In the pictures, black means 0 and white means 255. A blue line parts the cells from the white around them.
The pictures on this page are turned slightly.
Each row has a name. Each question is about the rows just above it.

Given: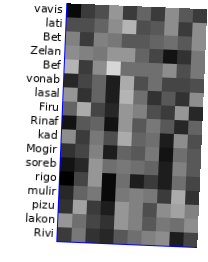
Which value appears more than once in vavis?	[59]
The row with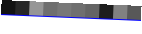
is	soreb
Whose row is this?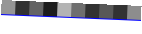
lasal
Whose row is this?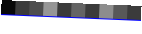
vavis
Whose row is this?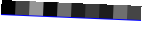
rigo
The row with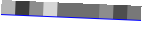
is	Bef
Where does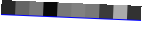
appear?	mulir

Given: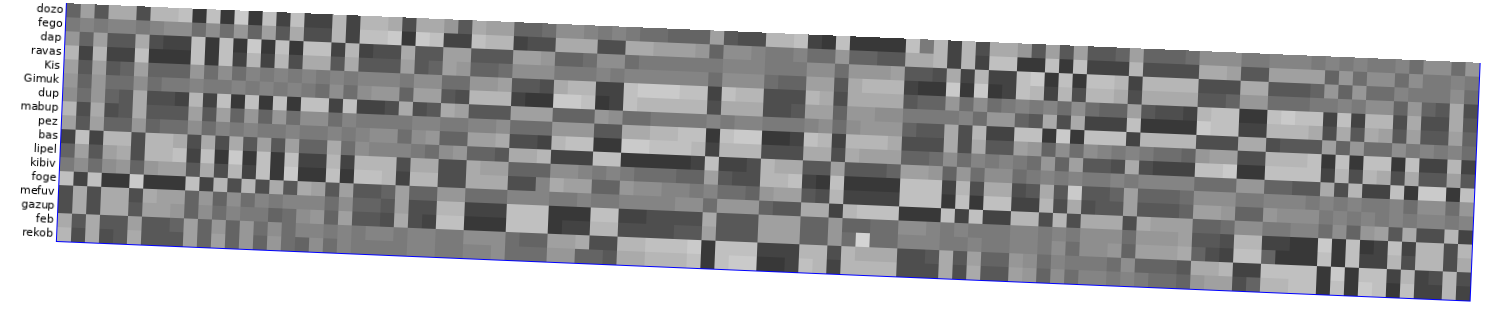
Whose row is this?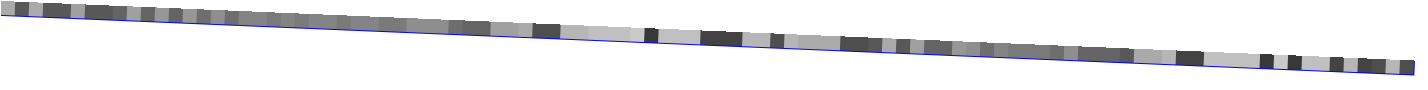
feb
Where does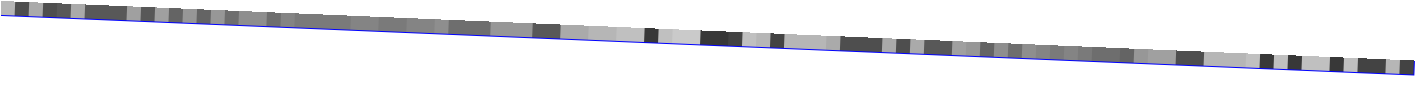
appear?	mabup
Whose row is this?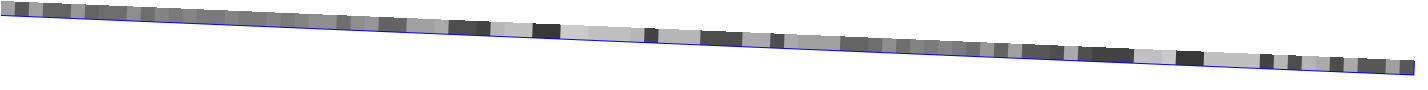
pez
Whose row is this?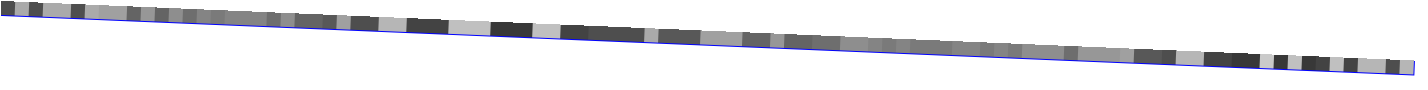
mefuv
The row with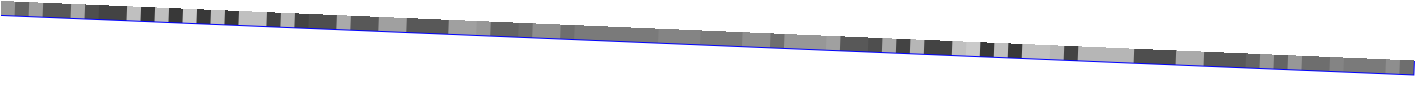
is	dap

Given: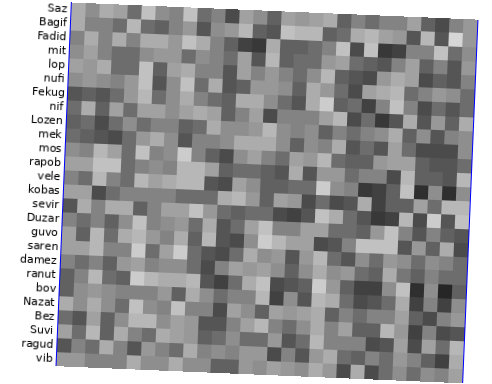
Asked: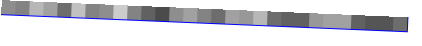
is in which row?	mos
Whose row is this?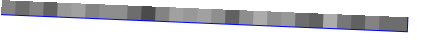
damez
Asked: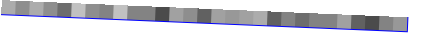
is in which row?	Nazat
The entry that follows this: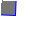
[97]
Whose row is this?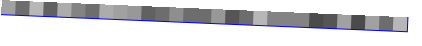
Suvi

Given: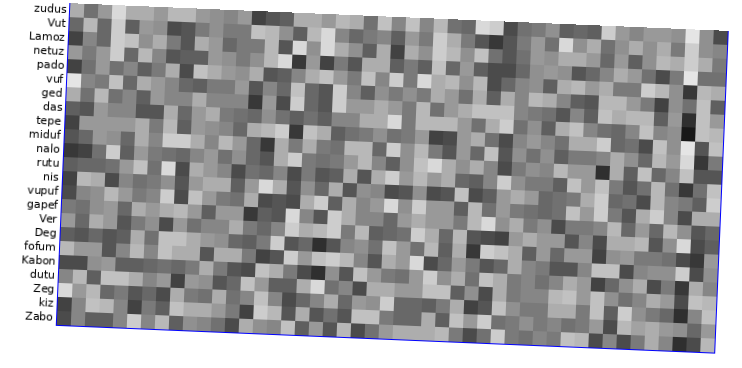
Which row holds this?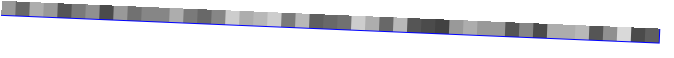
Ver
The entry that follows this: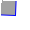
[173]
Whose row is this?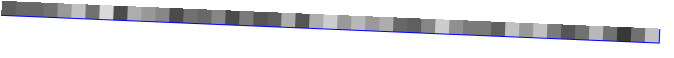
rutu
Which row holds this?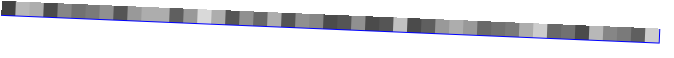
nis
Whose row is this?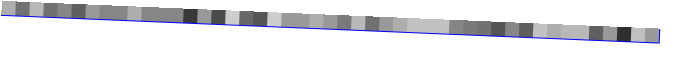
ged
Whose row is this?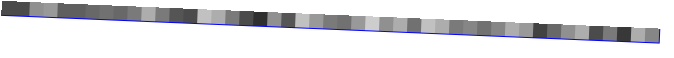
Kabon

